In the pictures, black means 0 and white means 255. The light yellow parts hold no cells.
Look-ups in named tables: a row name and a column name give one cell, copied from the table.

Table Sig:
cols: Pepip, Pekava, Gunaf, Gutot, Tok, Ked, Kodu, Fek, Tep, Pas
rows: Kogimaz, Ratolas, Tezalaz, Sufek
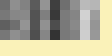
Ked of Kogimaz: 63
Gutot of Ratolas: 83
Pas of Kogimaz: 182
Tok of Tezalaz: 145
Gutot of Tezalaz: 83
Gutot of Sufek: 79
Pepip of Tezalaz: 95

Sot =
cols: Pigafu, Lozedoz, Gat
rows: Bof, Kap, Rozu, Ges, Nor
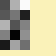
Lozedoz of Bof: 176
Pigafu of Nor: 25
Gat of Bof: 250
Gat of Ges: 144
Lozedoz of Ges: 4
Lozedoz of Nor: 163
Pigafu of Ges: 129
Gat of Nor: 111
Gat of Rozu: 130
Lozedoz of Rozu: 83
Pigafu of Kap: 87
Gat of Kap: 31
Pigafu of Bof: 77
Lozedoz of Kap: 118
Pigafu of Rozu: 179

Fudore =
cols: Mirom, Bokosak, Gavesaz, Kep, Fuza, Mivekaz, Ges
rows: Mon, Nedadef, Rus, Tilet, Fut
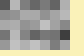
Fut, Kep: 193
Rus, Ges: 136
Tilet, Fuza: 120
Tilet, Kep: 100
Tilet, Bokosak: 184
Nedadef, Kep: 169
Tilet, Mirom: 117
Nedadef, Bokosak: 147
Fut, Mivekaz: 125
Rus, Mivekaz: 162
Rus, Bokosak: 173
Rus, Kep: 155
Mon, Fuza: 122
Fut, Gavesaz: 177
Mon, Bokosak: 183
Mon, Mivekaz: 100

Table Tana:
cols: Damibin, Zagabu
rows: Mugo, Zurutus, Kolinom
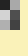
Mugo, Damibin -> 35
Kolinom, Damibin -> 176
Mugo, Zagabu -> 169
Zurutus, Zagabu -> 79
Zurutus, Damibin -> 211
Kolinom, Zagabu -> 66
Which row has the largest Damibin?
Zurutus

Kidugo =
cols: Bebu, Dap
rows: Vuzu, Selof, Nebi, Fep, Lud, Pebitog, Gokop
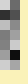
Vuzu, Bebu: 212
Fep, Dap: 160
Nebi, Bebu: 190
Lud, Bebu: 129
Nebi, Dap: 138
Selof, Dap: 80
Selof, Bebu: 48

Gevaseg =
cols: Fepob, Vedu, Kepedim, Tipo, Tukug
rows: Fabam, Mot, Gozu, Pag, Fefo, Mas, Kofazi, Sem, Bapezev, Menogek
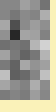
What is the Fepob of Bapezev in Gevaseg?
165
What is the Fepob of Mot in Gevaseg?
134
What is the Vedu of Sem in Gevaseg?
96
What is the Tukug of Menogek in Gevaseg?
135
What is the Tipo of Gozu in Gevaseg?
157
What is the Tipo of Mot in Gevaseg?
132
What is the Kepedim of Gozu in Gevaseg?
139
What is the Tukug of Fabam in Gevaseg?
115
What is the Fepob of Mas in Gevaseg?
162
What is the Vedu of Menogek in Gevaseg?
132
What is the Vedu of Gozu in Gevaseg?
79
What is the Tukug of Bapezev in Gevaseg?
140
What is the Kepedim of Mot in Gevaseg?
138
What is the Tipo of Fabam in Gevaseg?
146
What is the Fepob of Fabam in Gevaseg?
135
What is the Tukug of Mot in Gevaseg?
174
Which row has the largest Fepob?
Sem

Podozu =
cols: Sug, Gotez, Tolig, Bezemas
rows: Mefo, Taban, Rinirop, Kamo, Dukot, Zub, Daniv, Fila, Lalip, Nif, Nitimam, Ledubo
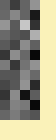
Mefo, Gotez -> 61
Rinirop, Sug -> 149
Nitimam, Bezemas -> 9
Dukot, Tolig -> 140
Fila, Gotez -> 85
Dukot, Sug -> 90
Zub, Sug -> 54
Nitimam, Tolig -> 121
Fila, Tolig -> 136
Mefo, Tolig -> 100
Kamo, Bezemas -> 175
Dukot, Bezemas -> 96
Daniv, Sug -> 123

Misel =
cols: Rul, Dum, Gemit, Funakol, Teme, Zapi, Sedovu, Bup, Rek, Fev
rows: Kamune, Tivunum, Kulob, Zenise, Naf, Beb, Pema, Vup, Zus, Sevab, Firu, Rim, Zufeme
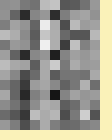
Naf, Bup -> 192
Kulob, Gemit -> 148
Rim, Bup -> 121
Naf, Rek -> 129
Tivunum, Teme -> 151
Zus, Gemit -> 58
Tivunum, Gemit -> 43
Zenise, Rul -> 187
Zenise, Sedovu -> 105
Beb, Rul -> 159
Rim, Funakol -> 189

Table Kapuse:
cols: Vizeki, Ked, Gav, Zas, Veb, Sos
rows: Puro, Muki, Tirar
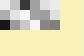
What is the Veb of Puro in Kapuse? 224
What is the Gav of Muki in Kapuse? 246
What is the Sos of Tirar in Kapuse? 127
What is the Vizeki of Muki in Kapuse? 174
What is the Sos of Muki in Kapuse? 223
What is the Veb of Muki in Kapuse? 158
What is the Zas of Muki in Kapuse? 162
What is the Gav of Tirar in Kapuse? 201
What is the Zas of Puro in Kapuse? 162
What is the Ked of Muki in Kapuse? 227

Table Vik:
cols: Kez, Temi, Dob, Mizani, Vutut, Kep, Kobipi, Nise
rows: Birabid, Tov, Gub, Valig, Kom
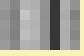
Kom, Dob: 178
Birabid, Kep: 54
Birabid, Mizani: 175
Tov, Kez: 146
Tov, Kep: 54
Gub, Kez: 151
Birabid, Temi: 135
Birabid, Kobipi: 175
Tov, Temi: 128
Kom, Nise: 148
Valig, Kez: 149
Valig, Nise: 135
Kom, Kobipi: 176
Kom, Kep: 54
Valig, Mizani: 180
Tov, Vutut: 145
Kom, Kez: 155
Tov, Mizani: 180
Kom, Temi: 137
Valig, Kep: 54

